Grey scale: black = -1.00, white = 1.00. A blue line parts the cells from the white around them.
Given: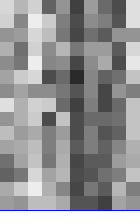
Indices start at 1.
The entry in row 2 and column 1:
0.64
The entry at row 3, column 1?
0.16
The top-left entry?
0.69
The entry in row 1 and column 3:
0.64
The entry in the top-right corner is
0.75
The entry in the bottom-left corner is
0.22
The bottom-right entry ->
0.16
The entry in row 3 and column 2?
0.22
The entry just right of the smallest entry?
0.05
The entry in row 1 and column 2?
0.43
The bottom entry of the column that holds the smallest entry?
-0.34
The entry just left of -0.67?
-0.17

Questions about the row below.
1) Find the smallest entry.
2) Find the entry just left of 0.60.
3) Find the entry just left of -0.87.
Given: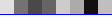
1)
-0.87
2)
-0.21
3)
0.34

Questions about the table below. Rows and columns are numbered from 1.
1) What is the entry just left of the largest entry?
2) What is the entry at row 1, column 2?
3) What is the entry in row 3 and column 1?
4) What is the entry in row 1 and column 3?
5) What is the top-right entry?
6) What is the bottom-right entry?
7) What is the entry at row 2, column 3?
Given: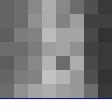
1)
0.02
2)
-0.15
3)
-0.26
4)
0.07
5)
-0.55
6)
-0.55
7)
0.13
